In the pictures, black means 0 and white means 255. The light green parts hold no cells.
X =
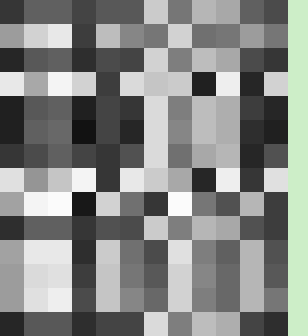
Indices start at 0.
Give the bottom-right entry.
46
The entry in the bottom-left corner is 38
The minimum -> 18
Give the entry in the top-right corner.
75
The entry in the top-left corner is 54
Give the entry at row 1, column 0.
156
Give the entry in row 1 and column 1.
210
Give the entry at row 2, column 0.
38
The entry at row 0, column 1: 96
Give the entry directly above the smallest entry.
32
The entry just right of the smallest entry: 68
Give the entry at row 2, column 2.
96
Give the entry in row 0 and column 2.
96
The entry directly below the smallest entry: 68
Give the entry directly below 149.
244

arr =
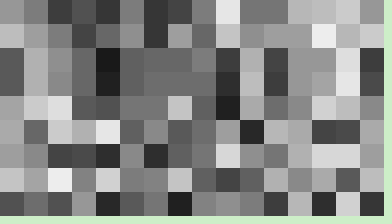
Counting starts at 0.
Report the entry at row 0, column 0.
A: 151
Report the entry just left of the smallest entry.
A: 103
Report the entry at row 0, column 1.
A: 124
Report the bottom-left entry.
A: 81
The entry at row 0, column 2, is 61
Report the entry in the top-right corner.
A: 151
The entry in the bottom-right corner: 54
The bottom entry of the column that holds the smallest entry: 40
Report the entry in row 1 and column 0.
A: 189
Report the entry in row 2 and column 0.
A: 89
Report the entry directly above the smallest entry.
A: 103
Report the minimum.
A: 25

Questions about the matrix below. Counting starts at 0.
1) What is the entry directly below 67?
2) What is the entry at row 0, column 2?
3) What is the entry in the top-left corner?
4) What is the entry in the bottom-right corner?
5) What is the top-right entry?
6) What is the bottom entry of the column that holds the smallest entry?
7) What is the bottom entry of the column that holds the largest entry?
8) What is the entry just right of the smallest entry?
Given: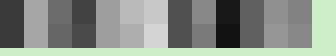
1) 74
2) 109
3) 59
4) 135
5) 129
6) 18
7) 211
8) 96

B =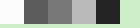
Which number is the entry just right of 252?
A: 92
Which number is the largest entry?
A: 252

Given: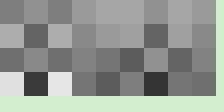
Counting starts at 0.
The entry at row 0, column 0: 125
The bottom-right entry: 109
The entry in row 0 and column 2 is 125
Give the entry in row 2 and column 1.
138
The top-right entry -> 153
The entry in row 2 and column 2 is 109
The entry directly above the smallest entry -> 145
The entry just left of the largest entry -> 58
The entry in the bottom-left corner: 222

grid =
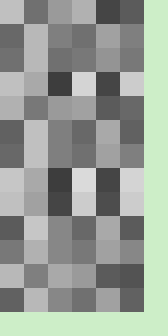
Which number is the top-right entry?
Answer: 91
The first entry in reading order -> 192
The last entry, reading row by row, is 97
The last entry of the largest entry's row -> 212
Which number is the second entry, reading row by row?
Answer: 112
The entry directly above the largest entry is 112
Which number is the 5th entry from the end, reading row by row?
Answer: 184
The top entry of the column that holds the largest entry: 177
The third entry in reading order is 154
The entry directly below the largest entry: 204

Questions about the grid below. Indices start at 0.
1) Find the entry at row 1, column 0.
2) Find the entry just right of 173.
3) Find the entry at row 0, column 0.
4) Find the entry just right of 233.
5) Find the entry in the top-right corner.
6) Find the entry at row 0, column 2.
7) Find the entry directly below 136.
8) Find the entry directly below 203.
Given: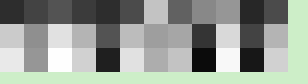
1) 203
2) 195
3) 45
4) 150
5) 75
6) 83
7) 52
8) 233

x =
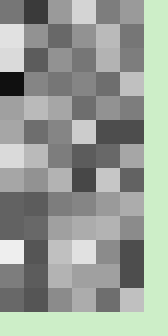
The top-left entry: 118
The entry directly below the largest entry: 125
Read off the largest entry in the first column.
238
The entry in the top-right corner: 154
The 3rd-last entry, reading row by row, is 172
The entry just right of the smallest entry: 133
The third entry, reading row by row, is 154
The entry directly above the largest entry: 98
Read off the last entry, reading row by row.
192
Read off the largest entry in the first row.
212
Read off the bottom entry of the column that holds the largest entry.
104
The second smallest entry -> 58
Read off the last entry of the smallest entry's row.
192
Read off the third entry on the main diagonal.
146
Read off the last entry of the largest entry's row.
77
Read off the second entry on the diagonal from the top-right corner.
186
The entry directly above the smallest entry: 218
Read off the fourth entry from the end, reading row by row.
139

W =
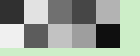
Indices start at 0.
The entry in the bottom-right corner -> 15
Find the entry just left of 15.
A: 158
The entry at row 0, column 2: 112
